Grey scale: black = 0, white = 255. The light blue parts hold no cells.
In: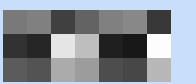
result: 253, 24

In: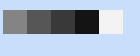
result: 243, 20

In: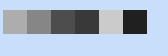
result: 203, 32

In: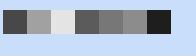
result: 228, 30

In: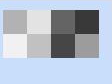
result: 241, 57

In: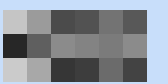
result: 203, 39

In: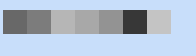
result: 196, 55

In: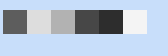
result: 244, 45
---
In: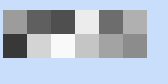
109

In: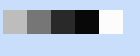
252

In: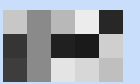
39

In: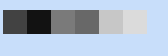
199

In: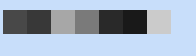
41

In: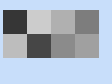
189

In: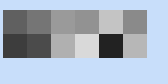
196
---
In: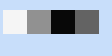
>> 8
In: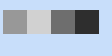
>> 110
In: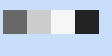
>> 246
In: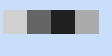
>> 32
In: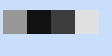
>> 61
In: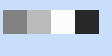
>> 252
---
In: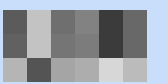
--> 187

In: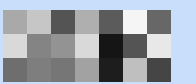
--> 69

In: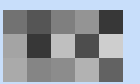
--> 98

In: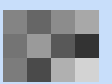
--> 211

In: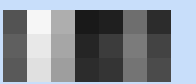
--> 75

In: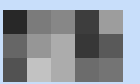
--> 116

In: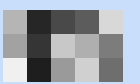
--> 110

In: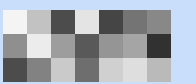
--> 186

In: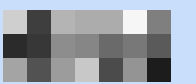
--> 28
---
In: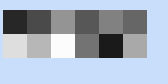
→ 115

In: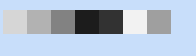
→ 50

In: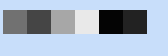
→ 233

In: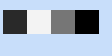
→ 243

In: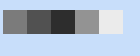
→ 45

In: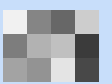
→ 147
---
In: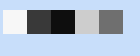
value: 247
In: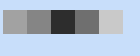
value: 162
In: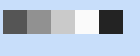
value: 85
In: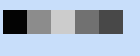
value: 3
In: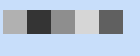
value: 177
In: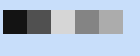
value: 19
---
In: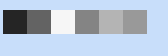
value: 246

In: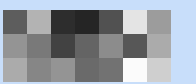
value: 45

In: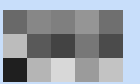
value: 127

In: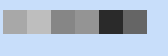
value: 134

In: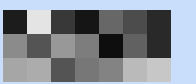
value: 56

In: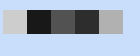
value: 82
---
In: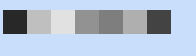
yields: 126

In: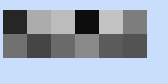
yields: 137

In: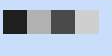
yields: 177

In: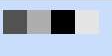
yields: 174

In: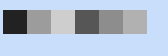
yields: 86

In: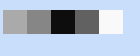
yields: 13

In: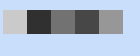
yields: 114
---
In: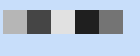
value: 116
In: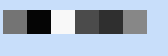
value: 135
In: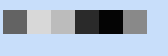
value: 137
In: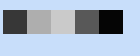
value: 5
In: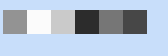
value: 71
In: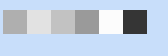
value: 53
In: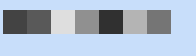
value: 117
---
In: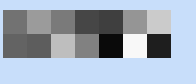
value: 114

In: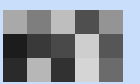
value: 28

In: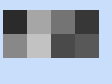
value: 43

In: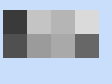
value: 58

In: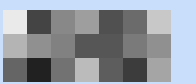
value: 180

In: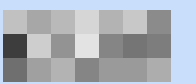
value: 61

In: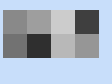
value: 137
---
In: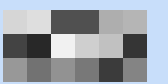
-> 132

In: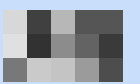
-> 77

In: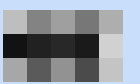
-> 196

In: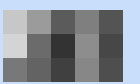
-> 78

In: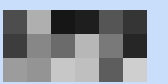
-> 207

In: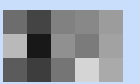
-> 170

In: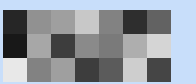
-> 69

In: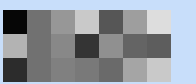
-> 201
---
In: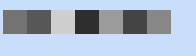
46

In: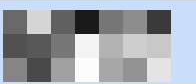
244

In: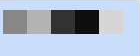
49

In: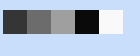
159

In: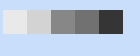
135

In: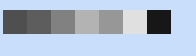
179

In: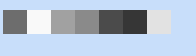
138

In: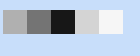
23

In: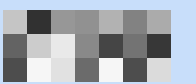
137

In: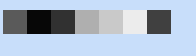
175
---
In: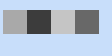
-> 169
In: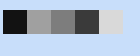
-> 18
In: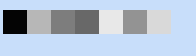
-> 4
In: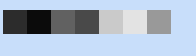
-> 44
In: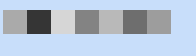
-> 170
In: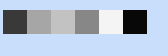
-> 57
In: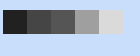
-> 33
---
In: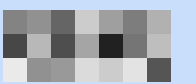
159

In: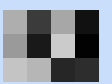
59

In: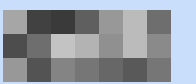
152

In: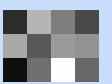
181

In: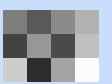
89

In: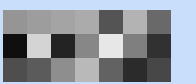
84

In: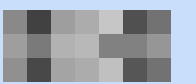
198

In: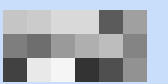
217

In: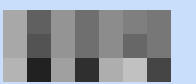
140
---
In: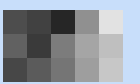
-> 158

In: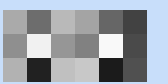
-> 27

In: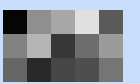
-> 78

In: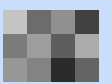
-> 43

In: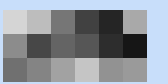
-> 146

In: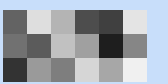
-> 167

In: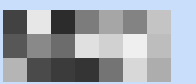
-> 216

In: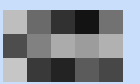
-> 91

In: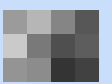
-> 52
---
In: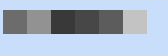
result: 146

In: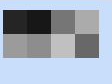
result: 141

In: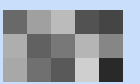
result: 112

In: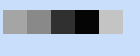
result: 137

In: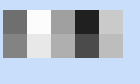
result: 232

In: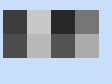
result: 185

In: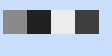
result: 33
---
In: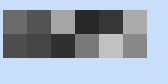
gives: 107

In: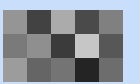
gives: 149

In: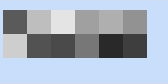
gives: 90

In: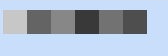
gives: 199

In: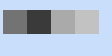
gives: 115

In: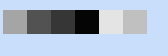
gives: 165

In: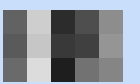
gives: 98

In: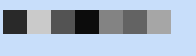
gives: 41

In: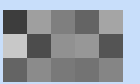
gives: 61
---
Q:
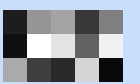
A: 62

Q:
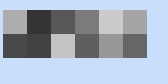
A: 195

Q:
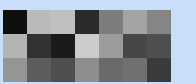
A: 141

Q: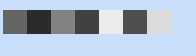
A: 65

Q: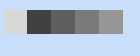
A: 65

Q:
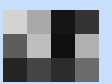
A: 36

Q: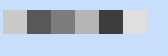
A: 125
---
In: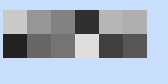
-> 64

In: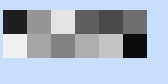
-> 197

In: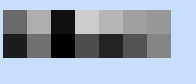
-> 83

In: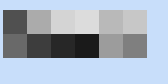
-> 156

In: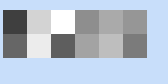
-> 190

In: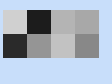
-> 194

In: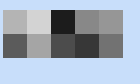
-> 55
